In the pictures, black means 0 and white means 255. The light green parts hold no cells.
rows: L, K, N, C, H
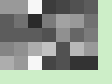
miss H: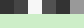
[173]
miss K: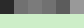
[162]
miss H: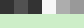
[69]
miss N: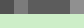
[102]
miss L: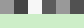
[60]

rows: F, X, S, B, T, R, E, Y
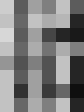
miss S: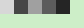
[25]
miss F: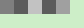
[205]
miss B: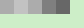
[115]
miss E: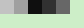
[58]
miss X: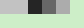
[182]

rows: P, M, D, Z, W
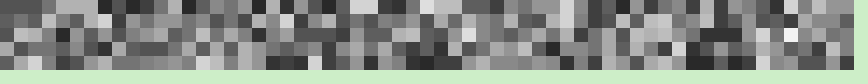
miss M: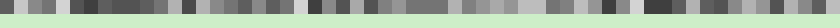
[106]
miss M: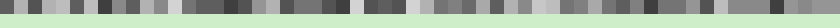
[74]
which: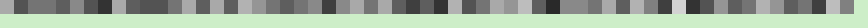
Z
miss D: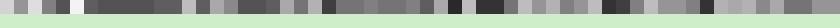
[159]
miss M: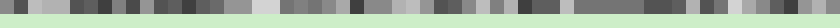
[199]

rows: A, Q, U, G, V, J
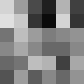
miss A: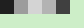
[74]
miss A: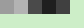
[212]
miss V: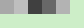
[116]
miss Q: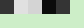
[201]
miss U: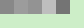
[125]

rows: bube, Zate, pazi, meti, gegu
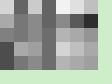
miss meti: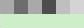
[159]
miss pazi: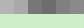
[149]
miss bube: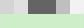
[203]

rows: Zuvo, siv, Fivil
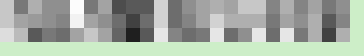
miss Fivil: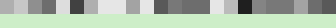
[100]
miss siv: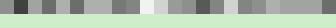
[199]
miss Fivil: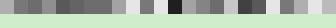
[221]
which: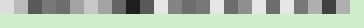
Fivil
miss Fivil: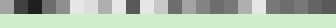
[187]
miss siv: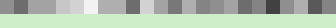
[154]

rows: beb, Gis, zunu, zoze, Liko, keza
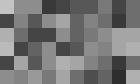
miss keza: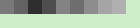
[153]
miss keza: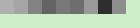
[78]
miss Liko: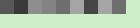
[176]
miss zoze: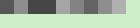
[186]

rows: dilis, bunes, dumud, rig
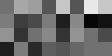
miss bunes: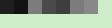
[7]
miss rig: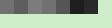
[103]

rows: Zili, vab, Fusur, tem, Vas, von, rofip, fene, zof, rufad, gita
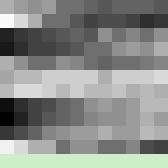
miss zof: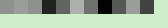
[133]
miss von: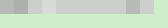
[166]
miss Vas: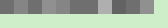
[121]
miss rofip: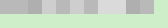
[195]

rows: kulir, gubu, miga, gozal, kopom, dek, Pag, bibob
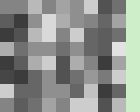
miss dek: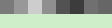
[70]
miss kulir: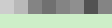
[163]
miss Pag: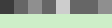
[194]
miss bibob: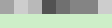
[93]
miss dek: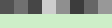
[122]
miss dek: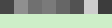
[152]

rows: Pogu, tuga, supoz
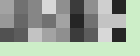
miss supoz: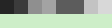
[81]
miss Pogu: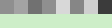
[37]
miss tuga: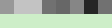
[163]
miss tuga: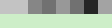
[103]
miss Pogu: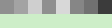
[37]
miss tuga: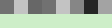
[152]
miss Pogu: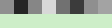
[207]

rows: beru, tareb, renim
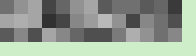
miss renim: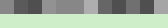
[123]
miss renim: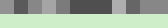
[112]
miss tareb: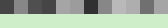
[146]
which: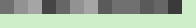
beru
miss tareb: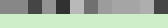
[79]
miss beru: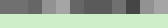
[58]
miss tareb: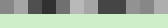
[156]

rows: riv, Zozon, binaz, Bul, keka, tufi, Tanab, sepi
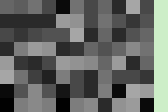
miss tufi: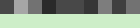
[33]
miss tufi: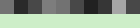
[63]
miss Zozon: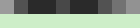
[54]
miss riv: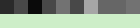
[93]
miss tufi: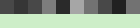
[63]

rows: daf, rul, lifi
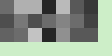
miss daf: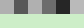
[56]
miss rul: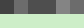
[120]
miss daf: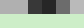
[88]
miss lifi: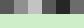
[98]
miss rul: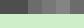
[66]
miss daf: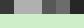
[186]

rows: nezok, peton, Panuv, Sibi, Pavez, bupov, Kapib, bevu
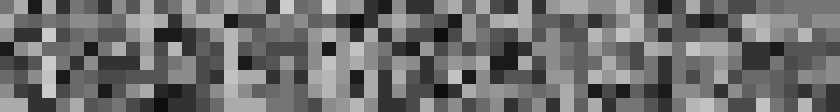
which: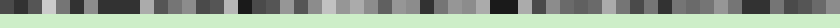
Pavez
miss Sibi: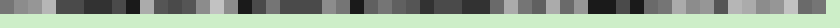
[160]
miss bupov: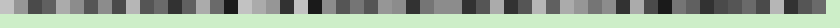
[128]
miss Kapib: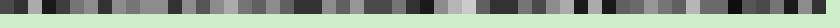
[38]
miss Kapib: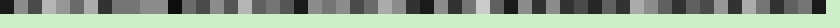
[62]

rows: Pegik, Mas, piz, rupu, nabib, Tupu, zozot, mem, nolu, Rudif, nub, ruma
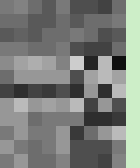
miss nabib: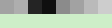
[130]
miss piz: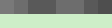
[98]
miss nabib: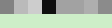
[36]
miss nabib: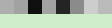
[130]
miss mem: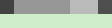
[162]
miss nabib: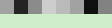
[174]
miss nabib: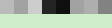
[139]

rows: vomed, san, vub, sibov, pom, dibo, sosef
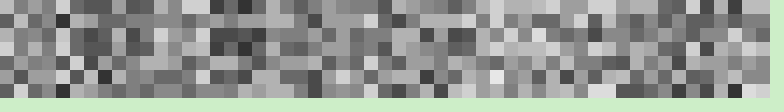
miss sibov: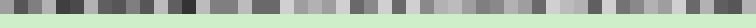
[167]
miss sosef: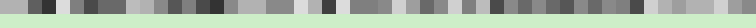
[149]
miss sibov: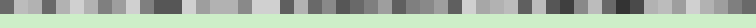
[115]
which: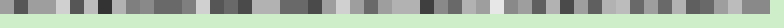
dibo
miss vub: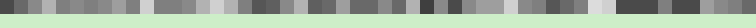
[199]

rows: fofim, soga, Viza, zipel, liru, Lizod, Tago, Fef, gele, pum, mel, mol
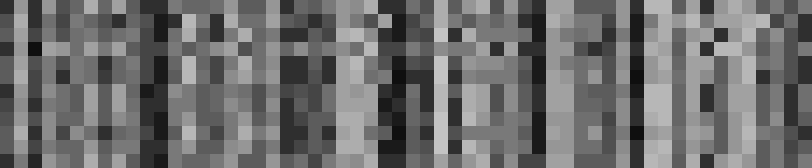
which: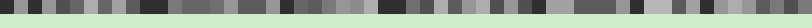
fofim
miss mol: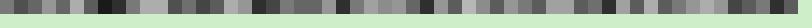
[38]
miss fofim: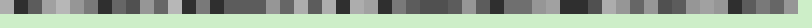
[140]
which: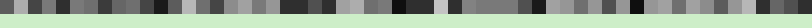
Lizod
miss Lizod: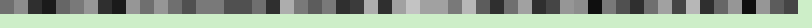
[130]
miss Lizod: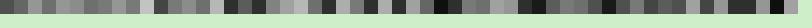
[59]

